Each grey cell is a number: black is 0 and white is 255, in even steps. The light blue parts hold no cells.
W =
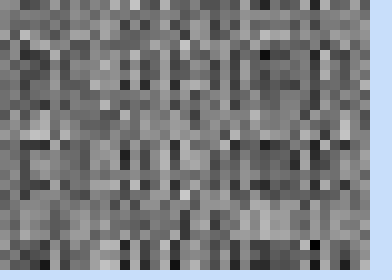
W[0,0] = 141
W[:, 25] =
[76, 139, 96, 118, 161, 92, 94, 98, 85, 144, 124, 180, 153, 124, 98, 94, 97, 134, 58, 144, 171, 137, 134, 145, 62, 98, 45]
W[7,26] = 62
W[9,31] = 55
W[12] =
[123, 141, 109, 157, 174, 112, 151, 125, 95, 96, 90, 113, 131, 107, 160, 130, 137, 155, 153, 87, 118, 145, 113, 143, 105, 153, 123, 120, 132, 111, 137, 101, 88, 110, 189, 130, 86]
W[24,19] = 161
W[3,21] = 75
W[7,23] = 71
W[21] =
[133, 110, 151, 142, 137, 90, 117, 142, 150, 115, 135, 115, 126, 103, 108, 118, 115, 139, 60, 137, 147, 77, 103, 134, 168, 137, 176, 156, 156, 116, 116, 148, 109, 153, 150, 134, 131]
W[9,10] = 125
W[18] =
[130, 109, 77, 66, 57, 161, 72, 117, 110, 160, 161, 174, 67, 184, 55, 101, 169, 46, 123, 164, 111, 74, 134, 53, 145, 58, 42, 95, 74, 90, 149, 44, 170, 102, 51, 128, 152]
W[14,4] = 45
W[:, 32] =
[174, 126, 123, 113, 61, 183, 155, 173, 105, 134, 154, 113, 88, 57, 174, 84, 72, 118, 170, 88, 106, 109, 113, 124, 148, 151, 170]
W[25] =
[99, 122, 60, 79, 86, 154, 77, 99, 104, 160, 143, 138, 90, 161, 65, 117, 153, 61, 129, 136, 131, 84, 154, 59, 139, 98, 62, 91, 81, 100, 103, 81, 151, 104, 70, 117, 143]
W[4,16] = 134
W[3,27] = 162
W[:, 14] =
[96, 119, 63, 108, 117, 104, 67, 84, 42, 135, 90, 146, 160, 148, 91, 71, 71, 110, 55, 107, 144, 108, 78, 142, 68, 65, 43]
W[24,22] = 116
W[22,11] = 108
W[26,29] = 87
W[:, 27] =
[115, 133, 114, 162, 90, 73, 114, 109, 88, 94, 93, 120, 120, 151, 60, 93, 107, 116, 95, 75, 119, 156, 148, 163, 99, 91, 83]
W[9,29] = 122
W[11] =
[85, 154, 80, 130, 171, 116, 125, 106, 107, 112, 82, 78, 175, 108, 146, 126, 114, 158, 115, 62, 131, 132, 143, 128, 127, 180, 129, 120, 128, 138, 68, 150, 113, 116, 161, 126, 78]
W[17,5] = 125
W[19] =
[85, 129, 58, 129, 135, 136, 114, 86, 73, 132, 122, 107, 77, 112, 107, 152, 153, 83, 200, 98, 149, 130, 163, 83, 88, 144, 87, 75, 100, 94, 98, 78, 88, 93, 137, 98, 131]
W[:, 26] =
[36, 140, 102, 185, 121, 13, 100, 62, 72, 85, 101, 129, 123, 169, 31, 84, 88, 97, 42, 87, 167, 176, 182, 178, 61, 62, 43]
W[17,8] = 100
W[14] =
[98, 113, 57, 55, 45, 165, 72, 101, 88, 139, 159, 133, 79, 151, 91, 116, 158, 45, 178, 100, 109, 130, 178, 43, 88, 98, 31, 60, 79, 124, 104, 34, 174, 79, 47, 103, 131]
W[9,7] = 123
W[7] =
[118, 126, 73, 72, 86, 145, 78, 124, 115, 140, 135, 144, 118, 169, 84, 92, 155, 88, 91, 120, 108, 79, 134, 71, 157, 98, 62, 109, 93, 111, 119, 70, 173, 107, 82, 140, 111]
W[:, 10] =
[116, 138, 161, 164, 103, 125, 179, 135, 147, 125, 180, 82, 90, 99, 159, 148, 121, 106, 161, 122, 128, 135, 163, 123, 181, 143, 193]
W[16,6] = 120
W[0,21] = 81
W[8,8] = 92

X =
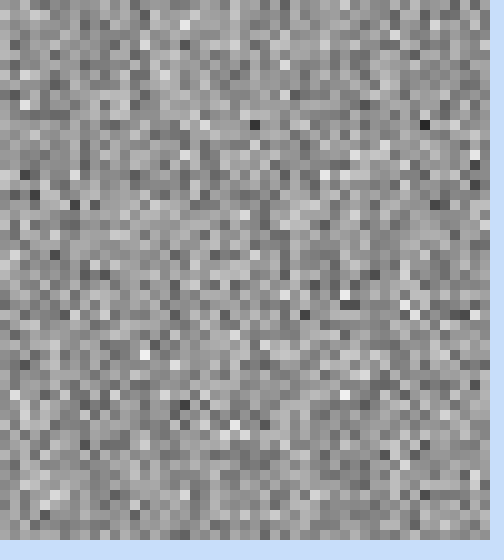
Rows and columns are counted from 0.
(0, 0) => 155
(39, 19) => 119
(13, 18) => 110
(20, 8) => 189
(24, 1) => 151
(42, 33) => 156
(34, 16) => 142
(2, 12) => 160
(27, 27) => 164
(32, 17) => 130
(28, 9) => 148
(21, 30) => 163
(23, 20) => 105
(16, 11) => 162
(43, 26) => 179
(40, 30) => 180
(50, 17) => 173
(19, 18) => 137
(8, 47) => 113
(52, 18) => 135
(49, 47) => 161
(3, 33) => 146
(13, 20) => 163
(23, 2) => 177
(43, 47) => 150
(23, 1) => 112
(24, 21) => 189
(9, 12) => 186
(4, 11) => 101
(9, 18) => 187
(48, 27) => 167
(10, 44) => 97
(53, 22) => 123
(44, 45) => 135
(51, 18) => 158
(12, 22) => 159
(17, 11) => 139
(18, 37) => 121
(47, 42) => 151
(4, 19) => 138

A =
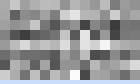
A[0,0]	170
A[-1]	[204, 172, 115, 190, 119, 187, 159, 251, 72, 165, 161, 140, 109, 153]
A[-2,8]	108
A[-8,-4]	187
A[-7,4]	162
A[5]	[110, 132, 110, 111, 107, 89, 159, 131, 189, 76, 85, 137, 96, 131]
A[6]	[86, 178, 158, 98, 164, 85, 147, 147, 108, 184, 152, 163, 183, 217]
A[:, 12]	[155, 151, 118, 120, 173, 96, 183, 109]
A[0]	[170, 199, 160, 176, 187, 185, 146, 182, 168, 151, 187, 124, 155, 146]
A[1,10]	144
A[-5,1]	84
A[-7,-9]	126
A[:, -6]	[168, 182, 68, 229, 225, 189, 108, 72]
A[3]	[131, 84, 62, 92, 102, 115, 196, 89, 229, 83, 153, 68, 120, 122]
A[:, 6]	[146, 207, 127, 196, 220, 159, 147, 159]
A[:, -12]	[160, 140, 153, 62, 216, 110, 158, 115]
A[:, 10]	[187, 144, 114, 153, 244, 85, 152, 161]
